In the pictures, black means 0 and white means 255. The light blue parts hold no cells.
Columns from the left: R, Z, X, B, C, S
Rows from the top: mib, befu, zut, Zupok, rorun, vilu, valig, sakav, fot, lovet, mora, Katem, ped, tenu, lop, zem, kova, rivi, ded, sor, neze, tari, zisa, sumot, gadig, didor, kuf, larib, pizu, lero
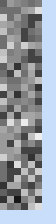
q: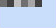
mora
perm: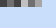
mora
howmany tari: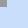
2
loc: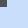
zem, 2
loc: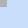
lovet, 5

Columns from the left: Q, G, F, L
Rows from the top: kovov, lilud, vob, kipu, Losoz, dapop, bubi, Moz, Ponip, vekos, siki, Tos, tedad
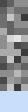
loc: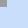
Tos, 2
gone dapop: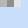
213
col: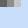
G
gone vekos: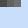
127
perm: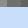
lilud
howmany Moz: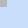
0
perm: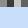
Ponip

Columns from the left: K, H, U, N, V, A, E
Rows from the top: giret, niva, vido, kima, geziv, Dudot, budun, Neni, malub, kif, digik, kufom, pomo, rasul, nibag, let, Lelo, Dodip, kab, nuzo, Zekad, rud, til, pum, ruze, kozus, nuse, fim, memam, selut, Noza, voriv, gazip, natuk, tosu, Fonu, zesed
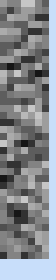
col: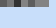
E
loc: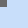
fim, 3
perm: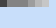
let
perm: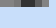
voriv
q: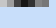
Zekad
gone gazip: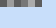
79

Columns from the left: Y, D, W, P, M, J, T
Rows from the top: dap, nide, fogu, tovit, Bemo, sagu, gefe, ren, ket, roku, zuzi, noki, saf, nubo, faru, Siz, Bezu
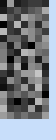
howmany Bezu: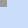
2
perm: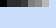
tovit
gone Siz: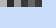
71
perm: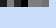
ket

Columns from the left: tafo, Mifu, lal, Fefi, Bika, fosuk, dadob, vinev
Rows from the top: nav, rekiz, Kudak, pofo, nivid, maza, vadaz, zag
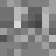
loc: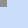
nav, 3
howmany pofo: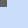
3

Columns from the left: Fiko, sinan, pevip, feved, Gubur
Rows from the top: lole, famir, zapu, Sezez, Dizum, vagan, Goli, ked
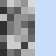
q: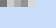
lole
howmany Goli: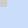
3
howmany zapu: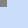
1

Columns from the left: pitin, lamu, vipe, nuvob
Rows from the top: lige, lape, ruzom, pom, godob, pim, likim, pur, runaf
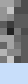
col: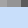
pitin
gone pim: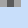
103
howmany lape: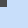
2
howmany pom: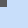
3

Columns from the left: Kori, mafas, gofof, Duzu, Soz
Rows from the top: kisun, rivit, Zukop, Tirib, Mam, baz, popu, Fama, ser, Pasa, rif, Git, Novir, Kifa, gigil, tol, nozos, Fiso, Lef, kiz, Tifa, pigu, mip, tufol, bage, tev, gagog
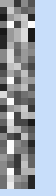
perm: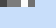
pigu
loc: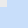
gagog, 2

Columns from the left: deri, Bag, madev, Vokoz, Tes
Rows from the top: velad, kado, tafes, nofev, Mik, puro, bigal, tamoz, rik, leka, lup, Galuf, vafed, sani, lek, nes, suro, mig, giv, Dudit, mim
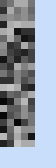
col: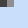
Vokoz
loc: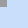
leka, 5

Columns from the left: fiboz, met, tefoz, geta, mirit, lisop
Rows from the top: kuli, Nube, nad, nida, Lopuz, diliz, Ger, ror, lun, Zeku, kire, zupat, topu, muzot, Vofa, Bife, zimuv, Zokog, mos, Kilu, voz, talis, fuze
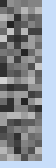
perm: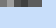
Zokog
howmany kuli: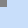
3
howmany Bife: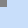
2
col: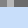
lisop
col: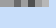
mirit
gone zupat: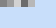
171
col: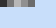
fiboz

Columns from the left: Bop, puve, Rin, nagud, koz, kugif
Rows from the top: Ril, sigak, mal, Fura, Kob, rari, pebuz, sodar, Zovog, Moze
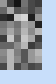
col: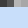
kugif
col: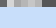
nagud
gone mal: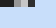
214
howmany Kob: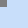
2
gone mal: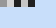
46
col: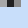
puve

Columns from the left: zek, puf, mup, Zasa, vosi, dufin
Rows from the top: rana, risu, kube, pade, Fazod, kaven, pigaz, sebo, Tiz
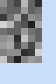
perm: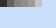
kaven
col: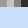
Zasa
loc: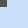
pade, 4
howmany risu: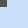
0

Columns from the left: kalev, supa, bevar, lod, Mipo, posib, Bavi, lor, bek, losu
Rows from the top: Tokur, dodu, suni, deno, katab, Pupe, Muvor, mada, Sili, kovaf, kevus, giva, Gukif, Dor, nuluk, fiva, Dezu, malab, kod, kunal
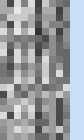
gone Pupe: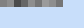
90
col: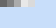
bevar
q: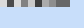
mada
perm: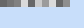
Sili
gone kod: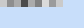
187
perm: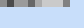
suni
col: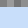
lod

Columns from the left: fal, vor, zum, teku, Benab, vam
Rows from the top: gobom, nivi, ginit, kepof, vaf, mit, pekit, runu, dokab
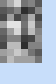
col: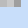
zum
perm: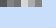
gobom
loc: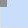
mit, 6
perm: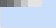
kepof
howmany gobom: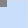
2
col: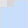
zum
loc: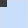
mit, 4

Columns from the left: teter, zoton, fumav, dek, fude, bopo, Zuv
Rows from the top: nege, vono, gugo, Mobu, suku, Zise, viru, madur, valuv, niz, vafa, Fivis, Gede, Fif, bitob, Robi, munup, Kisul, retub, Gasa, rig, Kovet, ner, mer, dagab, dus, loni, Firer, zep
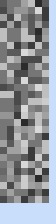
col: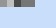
fumav
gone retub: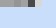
118
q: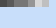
Gede
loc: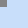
Robi, 5
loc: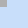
niz, 6
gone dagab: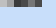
104

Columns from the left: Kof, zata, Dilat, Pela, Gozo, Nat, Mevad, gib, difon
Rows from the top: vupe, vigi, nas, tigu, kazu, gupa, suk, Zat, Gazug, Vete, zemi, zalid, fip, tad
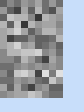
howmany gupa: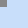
1
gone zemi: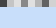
124
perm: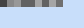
fip
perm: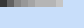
nas
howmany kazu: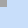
2
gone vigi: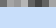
83

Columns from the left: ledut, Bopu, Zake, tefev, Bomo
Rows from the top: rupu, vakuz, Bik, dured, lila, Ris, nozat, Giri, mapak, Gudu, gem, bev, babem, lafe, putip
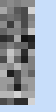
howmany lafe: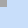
2
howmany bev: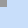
4
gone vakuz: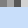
74
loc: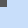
vakuz, 3
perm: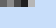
gem
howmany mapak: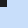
1
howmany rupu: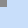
3

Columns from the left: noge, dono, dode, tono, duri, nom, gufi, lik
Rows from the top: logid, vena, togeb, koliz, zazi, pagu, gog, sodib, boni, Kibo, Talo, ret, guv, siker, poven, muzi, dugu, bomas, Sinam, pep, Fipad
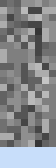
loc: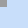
logid, 6
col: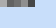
gufi
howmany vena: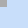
3

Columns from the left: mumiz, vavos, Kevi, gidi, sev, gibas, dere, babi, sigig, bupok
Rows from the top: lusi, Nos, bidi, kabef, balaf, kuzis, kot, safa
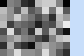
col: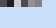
gibas
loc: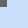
kabef, 4
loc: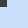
kabef, 2
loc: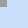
bidi, 10

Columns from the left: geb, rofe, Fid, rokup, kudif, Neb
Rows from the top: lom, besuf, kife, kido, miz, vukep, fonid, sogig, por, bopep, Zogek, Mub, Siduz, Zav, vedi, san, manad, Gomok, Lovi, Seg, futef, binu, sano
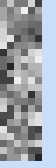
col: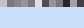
rofe
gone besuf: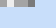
90

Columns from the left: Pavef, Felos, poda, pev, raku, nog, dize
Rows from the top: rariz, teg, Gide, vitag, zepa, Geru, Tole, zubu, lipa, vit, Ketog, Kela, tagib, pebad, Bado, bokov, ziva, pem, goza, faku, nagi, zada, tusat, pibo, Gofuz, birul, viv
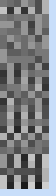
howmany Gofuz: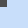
4
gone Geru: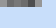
136
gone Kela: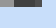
165
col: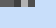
Pavef
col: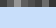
raku
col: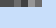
dize

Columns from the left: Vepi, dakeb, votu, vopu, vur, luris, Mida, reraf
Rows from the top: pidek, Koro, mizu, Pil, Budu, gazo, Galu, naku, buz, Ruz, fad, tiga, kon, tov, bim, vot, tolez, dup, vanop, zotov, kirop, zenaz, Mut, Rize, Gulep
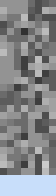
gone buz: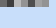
92
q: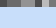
Gulep
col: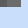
reraf
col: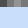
Mida
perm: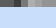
tiga

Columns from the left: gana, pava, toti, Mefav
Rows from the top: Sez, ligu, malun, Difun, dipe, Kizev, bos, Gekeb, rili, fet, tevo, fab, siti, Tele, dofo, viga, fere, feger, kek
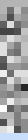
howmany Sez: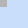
4
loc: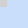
fab, 4

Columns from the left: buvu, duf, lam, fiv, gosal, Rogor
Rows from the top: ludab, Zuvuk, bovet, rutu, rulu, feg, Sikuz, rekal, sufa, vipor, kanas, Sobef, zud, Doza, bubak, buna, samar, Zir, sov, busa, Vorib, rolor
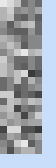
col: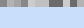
buvu
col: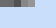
Rogor
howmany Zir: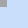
3
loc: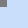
buna, 4

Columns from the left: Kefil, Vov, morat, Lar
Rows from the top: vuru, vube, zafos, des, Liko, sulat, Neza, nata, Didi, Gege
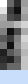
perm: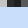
Didi
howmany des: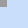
2
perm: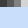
sulat

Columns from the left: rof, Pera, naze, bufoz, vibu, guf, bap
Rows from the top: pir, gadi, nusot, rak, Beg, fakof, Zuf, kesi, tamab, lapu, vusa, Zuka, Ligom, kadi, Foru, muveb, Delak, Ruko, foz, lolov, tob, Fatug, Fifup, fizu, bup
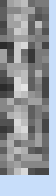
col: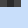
rof
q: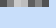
Beg
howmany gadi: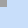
2
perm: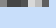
Zuka

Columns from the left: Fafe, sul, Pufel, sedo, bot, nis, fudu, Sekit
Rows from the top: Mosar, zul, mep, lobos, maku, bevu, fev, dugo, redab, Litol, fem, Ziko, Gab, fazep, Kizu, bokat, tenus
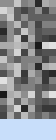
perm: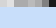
fev
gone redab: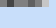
112
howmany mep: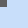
5
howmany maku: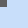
3
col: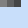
fudu
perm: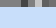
redab
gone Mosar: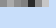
157

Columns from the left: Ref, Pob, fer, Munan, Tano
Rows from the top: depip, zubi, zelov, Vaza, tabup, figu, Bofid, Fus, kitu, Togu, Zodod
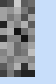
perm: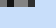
figu
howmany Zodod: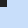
2
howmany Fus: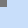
1
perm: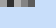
Togu
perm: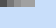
zelov

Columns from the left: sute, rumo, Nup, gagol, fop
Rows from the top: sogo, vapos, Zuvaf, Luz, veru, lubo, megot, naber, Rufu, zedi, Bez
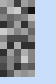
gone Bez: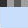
145
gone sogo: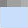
63
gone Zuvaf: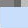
118

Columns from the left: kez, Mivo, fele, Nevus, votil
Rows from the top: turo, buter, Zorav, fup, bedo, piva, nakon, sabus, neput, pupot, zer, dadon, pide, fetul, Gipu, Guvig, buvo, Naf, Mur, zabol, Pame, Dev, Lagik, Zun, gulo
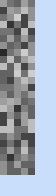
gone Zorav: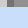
68
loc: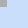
Gipu, 2
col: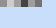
votil
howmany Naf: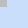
2
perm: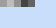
dadon
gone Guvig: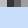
129
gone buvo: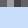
145

